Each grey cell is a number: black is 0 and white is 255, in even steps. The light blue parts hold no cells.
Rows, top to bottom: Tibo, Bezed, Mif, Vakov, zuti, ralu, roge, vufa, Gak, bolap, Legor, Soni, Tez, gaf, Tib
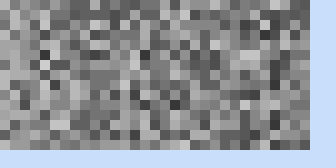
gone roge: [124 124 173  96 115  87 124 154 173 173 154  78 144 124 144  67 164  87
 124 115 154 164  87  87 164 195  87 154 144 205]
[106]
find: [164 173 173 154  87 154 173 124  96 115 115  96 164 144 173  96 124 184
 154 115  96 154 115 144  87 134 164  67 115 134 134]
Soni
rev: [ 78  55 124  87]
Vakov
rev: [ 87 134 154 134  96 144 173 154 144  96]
Vakov
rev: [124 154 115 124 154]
Tib

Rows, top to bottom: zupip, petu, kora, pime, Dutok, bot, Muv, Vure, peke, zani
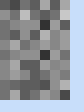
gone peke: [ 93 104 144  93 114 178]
[82]
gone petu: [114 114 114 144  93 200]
[189]
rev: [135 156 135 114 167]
Dutok
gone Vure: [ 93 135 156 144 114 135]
[124]
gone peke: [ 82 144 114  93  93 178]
[104]

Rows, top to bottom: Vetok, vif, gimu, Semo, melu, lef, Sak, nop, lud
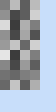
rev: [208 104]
melu
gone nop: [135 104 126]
[114]
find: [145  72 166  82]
Semo
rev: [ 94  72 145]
vif

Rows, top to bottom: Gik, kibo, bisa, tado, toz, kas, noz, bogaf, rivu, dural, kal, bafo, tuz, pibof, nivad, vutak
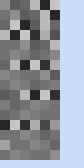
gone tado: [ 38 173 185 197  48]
[80]
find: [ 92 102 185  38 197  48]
dural

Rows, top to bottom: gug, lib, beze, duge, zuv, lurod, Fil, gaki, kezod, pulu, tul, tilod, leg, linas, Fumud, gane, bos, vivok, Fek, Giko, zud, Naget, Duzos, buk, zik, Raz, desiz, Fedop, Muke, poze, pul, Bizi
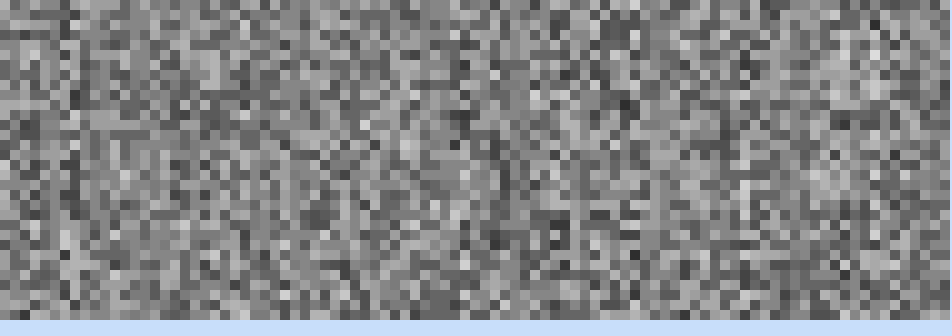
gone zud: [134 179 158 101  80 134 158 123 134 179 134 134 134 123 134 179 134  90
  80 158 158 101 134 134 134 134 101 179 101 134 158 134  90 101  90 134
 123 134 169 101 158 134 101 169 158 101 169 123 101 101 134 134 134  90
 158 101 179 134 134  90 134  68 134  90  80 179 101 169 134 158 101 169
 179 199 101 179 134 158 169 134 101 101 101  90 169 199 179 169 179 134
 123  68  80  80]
[189]
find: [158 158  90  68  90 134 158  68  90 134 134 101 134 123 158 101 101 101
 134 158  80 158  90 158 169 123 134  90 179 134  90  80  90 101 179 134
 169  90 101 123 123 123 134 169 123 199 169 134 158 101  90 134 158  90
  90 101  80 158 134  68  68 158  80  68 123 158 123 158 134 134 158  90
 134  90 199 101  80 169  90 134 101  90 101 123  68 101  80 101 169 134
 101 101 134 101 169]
Naget
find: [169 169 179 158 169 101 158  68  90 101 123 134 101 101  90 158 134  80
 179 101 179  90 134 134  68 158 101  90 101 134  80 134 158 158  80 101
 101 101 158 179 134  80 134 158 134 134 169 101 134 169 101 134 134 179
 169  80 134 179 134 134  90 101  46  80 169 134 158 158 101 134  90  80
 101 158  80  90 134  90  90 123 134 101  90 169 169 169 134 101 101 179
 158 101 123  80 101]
tul
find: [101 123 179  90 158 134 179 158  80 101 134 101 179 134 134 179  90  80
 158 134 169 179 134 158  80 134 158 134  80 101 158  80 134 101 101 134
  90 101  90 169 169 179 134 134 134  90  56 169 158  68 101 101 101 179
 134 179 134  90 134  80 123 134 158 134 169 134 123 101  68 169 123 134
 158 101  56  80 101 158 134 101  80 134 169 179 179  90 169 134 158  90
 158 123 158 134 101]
Fil
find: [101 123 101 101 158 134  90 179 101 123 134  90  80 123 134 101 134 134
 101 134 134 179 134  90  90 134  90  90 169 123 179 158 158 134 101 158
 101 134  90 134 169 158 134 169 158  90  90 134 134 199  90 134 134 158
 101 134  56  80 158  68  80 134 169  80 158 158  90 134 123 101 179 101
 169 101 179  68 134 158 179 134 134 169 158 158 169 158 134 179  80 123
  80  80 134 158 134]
gaki
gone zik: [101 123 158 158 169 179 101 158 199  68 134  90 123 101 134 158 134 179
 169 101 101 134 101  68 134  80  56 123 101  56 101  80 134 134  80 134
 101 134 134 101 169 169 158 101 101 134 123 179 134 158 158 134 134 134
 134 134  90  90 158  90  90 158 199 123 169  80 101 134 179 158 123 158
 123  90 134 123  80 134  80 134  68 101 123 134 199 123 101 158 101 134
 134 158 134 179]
[112]
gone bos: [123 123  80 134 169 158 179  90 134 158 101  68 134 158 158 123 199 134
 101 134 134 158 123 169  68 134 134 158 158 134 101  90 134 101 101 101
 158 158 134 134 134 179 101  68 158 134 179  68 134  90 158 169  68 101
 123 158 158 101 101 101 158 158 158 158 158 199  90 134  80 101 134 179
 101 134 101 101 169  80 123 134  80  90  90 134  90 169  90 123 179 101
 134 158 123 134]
[146]

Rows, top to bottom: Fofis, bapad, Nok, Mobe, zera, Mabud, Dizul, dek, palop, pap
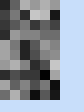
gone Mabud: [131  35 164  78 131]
[141]
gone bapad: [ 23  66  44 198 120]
[186]

